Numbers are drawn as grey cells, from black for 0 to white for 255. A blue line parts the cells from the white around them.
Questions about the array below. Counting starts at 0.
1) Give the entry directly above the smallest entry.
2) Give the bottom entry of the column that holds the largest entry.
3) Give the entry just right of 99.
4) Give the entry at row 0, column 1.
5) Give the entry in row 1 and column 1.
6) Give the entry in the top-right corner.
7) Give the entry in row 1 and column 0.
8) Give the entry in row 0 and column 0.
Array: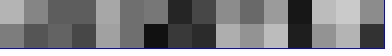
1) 119
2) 180
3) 71
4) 133
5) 85
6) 140
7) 125
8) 180

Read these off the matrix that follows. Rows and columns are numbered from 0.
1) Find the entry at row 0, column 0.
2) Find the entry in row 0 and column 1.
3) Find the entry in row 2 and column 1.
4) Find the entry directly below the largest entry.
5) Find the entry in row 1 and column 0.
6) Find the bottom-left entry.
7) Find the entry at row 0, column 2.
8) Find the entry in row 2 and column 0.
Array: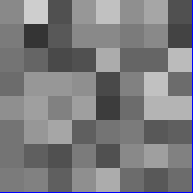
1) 137
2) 206
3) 101
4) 52
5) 123
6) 123
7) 80
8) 116

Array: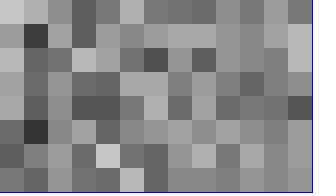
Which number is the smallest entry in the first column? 94
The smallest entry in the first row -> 94
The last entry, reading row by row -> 147
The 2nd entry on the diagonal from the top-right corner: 162
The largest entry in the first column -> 197
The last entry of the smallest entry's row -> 155
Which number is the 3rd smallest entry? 80
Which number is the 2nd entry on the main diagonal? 60
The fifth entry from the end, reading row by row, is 135
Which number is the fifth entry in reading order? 121
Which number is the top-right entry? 121
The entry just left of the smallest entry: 109
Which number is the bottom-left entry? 121
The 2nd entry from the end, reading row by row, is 135
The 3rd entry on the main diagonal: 115
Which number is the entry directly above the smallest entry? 94
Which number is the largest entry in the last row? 183
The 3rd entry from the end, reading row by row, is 147
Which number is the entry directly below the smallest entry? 127

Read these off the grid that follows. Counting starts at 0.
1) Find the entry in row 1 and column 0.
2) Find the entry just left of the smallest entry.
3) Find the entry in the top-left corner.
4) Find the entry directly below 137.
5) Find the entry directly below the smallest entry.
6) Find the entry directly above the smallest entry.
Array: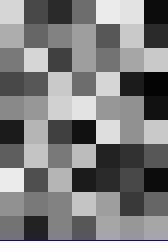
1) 173
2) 26
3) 215
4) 26
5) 18
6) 201

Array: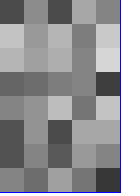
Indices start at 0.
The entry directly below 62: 195
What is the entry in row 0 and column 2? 75
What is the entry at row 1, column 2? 181
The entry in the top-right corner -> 132
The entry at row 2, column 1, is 160
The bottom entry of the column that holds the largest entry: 55
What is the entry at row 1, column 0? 195
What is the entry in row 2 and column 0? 181
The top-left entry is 75
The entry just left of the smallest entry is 117
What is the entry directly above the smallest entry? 132
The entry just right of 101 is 109

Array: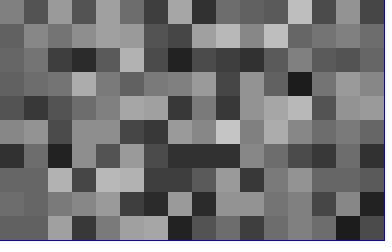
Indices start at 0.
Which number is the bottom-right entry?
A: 75
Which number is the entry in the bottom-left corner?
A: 96
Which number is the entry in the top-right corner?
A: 69
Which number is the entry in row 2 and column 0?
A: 102
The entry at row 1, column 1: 135
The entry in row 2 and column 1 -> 116
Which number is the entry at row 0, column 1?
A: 83
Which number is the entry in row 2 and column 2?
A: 62
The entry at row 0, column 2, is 154
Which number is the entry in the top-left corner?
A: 128
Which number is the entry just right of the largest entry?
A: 128
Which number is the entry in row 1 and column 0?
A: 96
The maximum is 197
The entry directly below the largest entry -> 49

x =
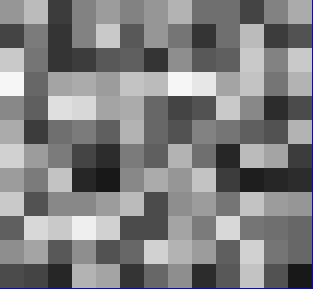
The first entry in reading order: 150
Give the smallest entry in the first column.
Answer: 68
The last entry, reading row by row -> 24
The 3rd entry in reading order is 60
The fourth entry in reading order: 130
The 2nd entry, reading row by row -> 187
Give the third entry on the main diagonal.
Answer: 52
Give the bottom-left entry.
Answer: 75
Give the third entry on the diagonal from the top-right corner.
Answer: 201
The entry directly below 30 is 195
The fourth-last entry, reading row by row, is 88
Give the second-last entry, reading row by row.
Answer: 82
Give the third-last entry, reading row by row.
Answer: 195
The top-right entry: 171
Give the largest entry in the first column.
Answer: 246

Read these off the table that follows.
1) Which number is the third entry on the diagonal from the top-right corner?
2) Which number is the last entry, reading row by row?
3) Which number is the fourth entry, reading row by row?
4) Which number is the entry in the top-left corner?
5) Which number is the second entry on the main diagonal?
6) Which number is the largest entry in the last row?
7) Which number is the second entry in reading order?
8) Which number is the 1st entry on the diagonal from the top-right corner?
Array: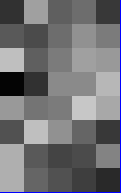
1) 123
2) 41
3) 109
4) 49
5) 75
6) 175
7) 160
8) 56
